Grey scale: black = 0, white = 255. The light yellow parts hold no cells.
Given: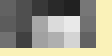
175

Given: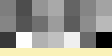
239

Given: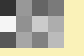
166

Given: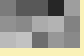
110

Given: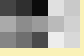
74

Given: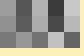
114
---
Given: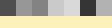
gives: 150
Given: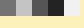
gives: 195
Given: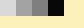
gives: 163
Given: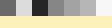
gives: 219
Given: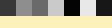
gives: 141
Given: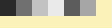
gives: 112
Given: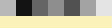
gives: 19
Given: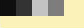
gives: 51
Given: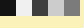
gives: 240
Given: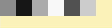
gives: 22
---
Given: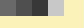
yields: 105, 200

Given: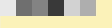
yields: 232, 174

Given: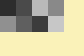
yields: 45, 199

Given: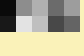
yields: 10, 100

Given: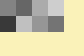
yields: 131, 116

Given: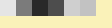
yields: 229, 194
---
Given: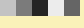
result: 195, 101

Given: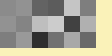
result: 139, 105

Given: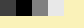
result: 62, 232

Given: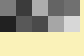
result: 124, 215

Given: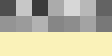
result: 78, 120

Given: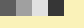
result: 94, 54

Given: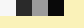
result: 247, 9
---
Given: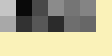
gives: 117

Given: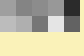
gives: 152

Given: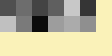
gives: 200

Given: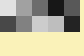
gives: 23

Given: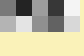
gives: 55

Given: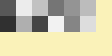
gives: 148
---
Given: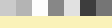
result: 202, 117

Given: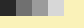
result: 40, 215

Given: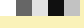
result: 255, 194

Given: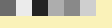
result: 107, 207

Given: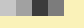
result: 198, 124

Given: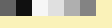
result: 99, 131

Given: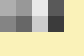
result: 174, 59
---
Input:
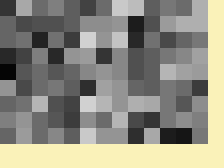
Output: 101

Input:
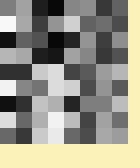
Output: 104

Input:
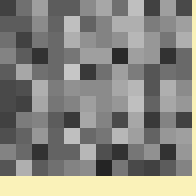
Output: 85

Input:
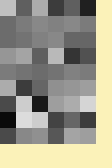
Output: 74

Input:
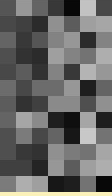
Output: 123

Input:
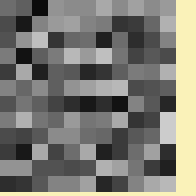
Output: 45

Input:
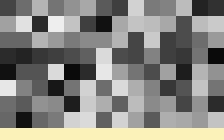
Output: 103

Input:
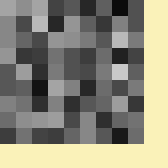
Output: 61
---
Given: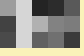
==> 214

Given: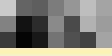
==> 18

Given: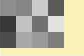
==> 194

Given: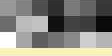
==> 187

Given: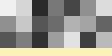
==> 199

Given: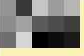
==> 162
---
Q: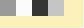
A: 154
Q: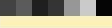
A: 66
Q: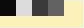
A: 9
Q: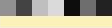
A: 145
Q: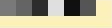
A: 120
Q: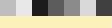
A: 190
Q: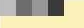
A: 189
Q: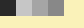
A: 41
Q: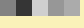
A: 130
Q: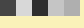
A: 69
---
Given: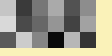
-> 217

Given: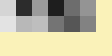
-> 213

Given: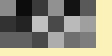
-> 50

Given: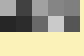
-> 174

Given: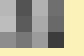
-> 189

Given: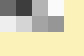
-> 106
